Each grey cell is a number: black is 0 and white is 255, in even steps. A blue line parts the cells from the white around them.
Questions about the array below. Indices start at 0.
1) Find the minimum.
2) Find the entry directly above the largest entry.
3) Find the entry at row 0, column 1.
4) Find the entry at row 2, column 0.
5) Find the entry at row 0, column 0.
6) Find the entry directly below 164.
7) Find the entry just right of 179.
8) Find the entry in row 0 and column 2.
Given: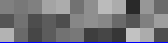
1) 41
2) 85
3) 120
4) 179
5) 128
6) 92
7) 106
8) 128

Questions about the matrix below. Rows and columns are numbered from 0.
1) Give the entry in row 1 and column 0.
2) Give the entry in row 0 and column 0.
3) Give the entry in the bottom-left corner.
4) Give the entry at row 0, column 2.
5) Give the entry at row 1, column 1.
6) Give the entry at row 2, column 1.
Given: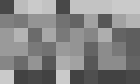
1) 128
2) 72
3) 202
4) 202
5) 121
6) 180

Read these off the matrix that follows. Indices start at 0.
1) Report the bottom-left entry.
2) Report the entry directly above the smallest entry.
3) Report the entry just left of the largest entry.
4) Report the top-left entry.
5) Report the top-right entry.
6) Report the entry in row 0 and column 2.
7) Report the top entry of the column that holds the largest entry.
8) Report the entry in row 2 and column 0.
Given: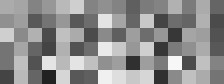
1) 68
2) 228
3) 123
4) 171
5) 101
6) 131
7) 177
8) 207

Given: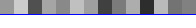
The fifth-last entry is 173
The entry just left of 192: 137
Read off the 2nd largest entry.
192
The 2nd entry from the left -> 204

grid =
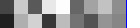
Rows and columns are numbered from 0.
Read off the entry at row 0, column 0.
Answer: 69
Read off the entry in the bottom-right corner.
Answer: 134
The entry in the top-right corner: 142
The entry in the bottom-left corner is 32

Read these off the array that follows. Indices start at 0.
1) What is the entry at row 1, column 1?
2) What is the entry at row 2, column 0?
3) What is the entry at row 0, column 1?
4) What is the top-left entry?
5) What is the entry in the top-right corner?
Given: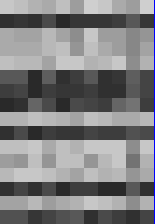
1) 54
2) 170
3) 191
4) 199
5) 207

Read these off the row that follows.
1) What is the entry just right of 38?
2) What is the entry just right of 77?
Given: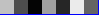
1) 235
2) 4

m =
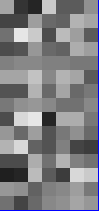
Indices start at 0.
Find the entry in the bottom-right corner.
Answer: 151
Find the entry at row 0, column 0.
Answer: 165
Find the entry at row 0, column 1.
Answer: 52
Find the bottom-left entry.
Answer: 113
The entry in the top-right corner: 144
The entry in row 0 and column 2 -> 37
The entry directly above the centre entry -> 105
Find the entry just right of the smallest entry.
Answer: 37
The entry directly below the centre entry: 37
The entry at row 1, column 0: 68
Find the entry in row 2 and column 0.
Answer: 113
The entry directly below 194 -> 179

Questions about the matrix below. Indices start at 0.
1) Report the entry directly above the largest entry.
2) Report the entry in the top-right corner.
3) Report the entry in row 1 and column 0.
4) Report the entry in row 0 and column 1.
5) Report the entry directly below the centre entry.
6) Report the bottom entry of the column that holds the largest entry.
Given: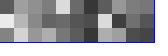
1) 92
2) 119
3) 235
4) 159
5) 92
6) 131
